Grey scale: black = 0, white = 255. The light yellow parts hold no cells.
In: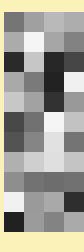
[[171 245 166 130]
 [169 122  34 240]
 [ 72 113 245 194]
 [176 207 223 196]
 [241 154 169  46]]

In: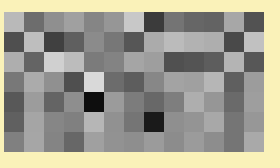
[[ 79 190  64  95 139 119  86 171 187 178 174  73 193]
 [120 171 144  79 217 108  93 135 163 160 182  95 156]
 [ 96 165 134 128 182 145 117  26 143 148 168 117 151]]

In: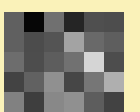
[[ 96  76  84 163 105  94]
 [ 67  97 144  70 118 175]]

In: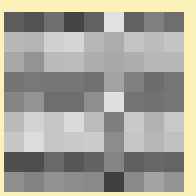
[[184 180 208 213 183 172 195 188 196]
 [116 120 118 117 112 162 128 109 117]
 [186 210 197 218 187 126 201 177 200]
 [ 79  77 105  86  98 132  96 103 100]]

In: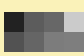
[[ 82 101 124 126]]

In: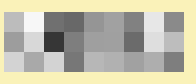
[[157 216  54 126 159 160 107 222 189]]
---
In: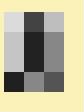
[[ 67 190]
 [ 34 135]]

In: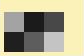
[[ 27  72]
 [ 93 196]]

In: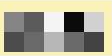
[[ 91 244]
 [105 183]]

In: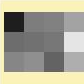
[[125 129]
 [113 119]]

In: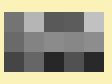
[[181  89]
 [131 139]]

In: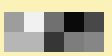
[[241 112]
 [182  54]]

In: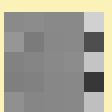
[[140 137]
 [123 136]]

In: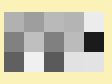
[[158 185]
 [191 128]]

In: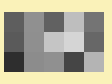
[[144  97]
 [143 197]]
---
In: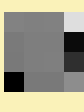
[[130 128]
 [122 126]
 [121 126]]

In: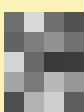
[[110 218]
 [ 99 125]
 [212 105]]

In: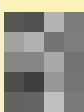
[[ 85  81]
 [162 177]
 [134 134]]

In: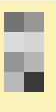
[[115 151]
 [219 213]
 [150 182]]

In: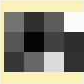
[[115  47]
 [ 85   5]
 [ 54 102]]

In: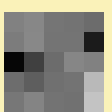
[[129 135]
 [124 136]
 [  6  64]]
